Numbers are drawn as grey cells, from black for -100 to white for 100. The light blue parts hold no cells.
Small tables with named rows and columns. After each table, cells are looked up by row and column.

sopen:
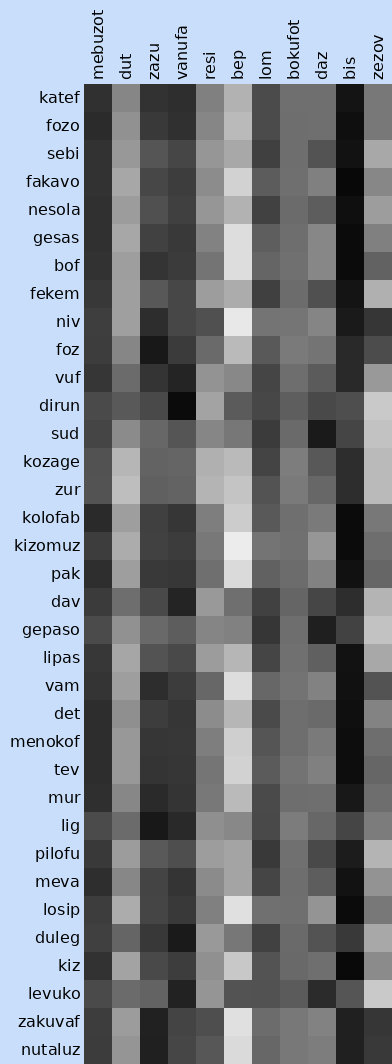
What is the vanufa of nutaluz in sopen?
-45
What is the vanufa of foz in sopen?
-54
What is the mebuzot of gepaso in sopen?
-41
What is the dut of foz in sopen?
5
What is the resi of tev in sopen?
-8
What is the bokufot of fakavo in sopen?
-13
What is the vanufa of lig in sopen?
-68
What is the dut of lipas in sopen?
30
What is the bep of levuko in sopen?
-35
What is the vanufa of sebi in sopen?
-45
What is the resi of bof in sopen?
-9
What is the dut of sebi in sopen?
19
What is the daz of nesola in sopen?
-27

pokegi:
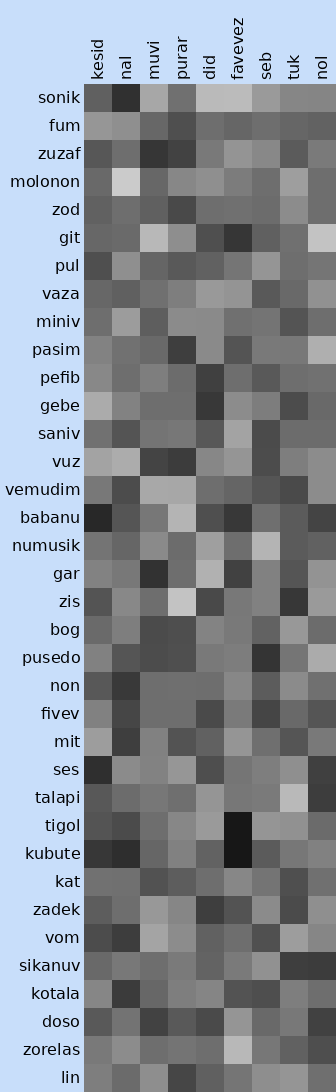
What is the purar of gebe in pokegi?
-14
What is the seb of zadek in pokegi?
9
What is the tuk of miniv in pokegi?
-34
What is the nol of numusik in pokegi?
-24
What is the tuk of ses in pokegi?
12
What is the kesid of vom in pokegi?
-40
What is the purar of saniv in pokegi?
-7
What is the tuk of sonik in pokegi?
5
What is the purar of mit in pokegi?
-35
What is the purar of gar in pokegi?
-14
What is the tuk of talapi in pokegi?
45
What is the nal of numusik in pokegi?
-20
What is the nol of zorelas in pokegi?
-39
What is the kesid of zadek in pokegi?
-27
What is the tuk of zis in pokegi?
-57
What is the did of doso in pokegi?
-42
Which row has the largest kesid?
gebe

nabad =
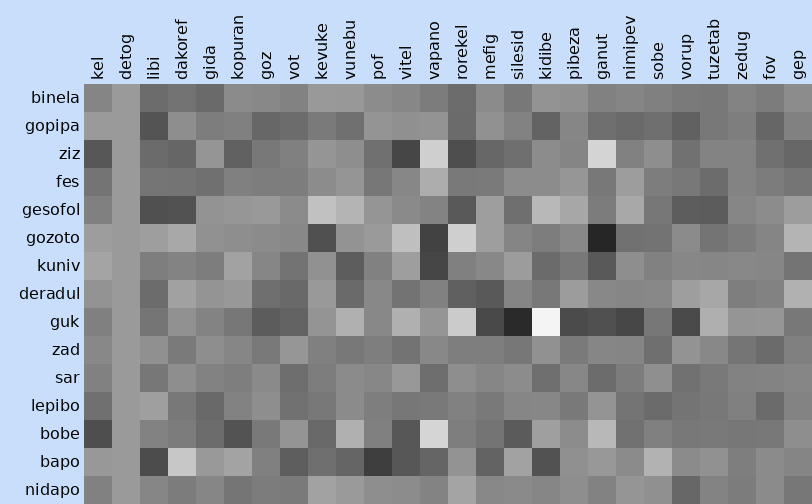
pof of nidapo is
11
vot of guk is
-22
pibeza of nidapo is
11
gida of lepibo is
-18
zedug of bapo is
-1
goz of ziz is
-6
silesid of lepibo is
5
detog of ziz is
21
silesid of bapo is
27
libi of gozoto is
24
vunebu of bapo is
-21
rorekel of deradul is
-25
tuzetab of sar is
-5
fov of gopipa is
-20
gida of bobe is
-15
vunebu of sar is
9
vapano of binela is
-3
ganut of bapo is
19
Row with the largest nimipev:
gesofol

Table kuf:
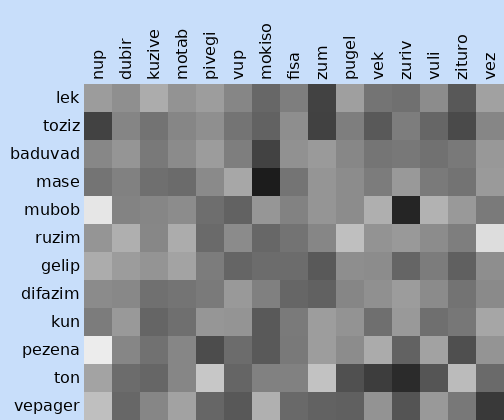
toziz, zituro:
-42
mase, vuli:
-4
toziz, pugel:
-1
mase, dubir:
1
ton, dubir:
-15
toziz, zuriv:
-2
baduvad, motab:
9
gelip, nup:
35
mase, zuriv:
20
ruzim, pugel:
50
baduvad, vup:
-1
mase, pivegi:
8
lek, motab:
15
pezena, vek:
34
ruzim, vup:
9

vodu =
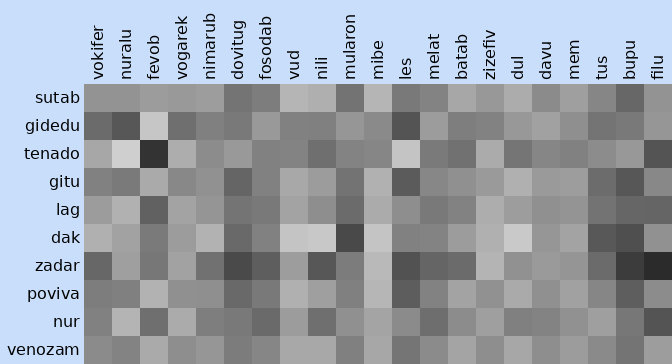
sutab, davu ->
9
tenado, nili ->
-13
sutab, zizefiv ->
19
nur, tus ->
25
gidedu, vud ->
1
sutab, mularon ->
-10
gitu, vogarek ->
7
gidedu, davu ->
26
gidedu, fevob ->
55
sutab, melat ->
3
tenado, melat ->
-4
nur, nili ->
-13
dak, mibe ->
54
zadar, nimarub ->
-11
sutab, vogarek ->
20
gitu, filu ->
7
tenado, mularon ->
3
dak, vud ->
54
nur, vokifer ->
1

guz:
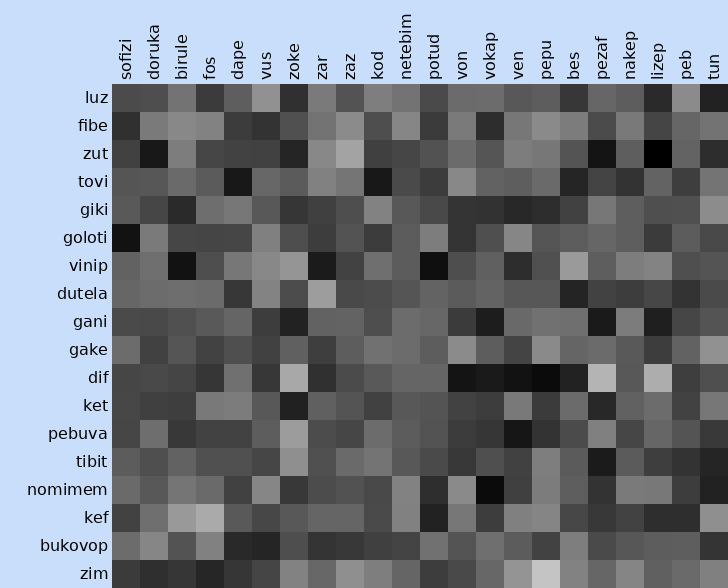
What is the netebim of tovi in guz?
-42
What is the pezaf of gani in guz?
-80
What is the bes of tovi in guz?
-71
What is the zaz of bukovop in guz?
-56
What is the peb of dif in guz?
-51
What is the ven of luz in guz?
-31
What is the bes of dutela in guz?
-72
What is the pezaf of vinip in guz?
-26

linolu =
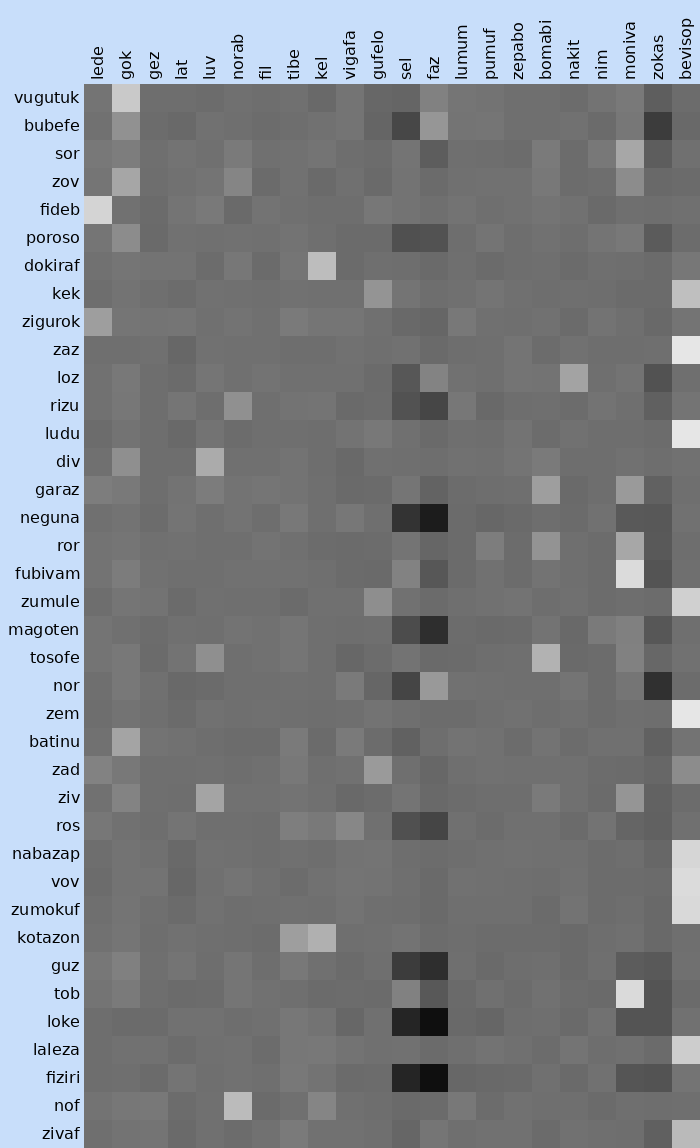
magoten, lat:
-12
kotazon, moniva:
-12
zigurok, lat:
-8
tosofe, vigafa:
-19
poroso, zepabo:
-14
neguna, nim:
-11
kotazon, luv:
-13
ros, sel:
-37
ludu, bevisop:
80
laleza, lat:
-15
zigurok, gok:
-8
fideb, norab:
-17

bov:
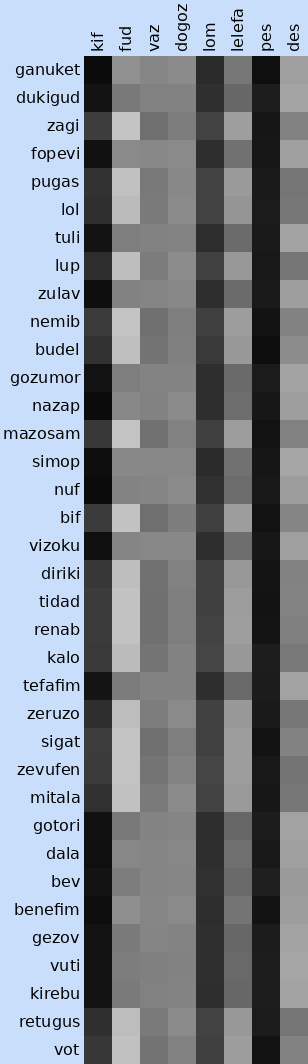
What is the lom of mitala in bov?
-48
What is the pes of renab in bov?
-84
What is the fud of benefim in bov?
12
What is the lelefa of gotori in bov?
-20
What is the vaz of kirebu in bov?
1
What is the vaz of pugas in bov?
-5
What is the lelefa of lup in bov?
19
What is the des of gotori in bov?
27
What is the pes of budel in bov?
-89
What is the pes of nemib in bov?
-85
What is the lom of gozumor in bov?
-64
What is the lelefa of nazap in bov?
-14
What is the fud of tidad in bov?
52
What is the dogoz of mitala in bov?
9
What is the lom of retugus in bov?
-48

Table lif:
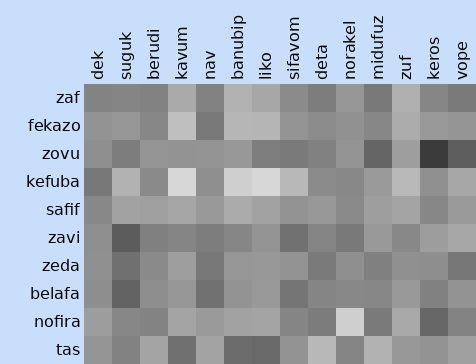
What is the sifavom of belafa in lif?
-8
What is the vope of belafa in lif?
15
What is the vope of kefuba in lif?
31
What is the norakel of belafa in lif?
7
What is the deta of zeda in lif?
-4
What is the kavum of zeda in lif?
24
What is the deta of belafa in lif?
4
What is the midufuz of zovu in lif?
-21
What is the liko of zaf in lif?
31
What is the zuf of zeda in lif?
13
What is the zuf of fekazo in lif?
35
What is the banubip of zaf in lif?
39
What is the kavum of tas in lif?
-12
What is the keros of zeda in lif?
11
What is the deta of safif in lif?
19
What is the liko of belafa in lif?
20
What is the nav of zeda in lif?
-6
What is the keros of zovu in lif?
-54
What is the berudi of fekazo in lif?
6
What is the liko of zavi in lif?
16

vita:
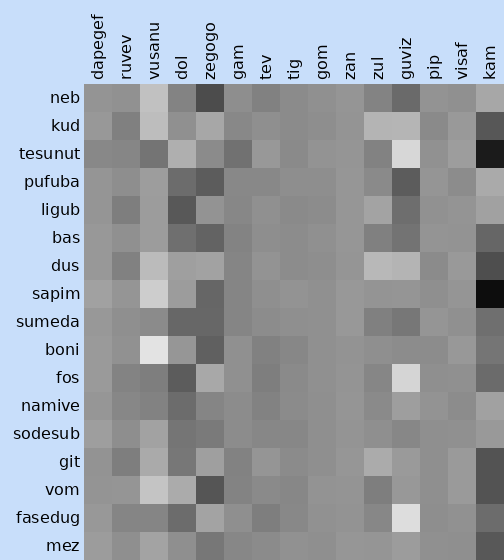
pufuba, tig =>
11
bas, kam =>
-20
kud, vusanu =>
48
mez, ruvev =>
12
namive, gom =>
12
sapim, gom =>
13
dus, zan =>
17
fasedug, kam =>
-15
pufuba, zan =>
18
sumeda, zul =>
0
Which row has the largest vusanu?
boni

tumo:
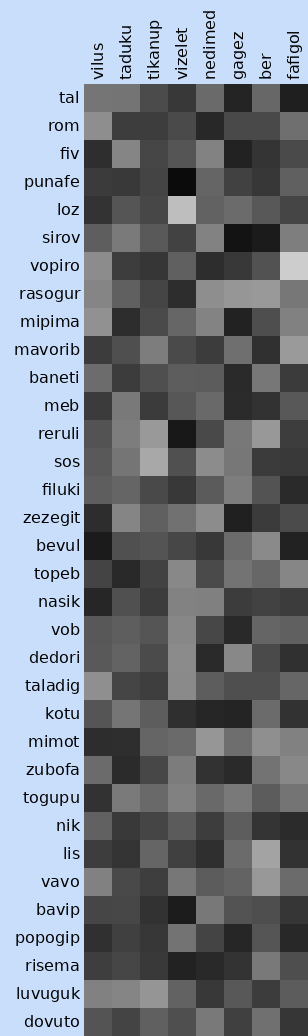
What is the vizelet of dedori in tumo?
9
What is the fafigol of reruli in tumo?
-52
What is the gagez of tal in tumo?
-72
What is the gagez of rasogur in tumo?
18
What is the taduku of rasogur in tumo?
-25
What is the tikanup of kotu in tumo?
-27
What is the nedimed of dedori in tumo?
-67
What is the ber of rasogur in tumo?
20
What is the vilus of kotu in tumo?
-33
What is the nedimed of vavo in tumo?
-28
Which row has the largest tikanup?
sos

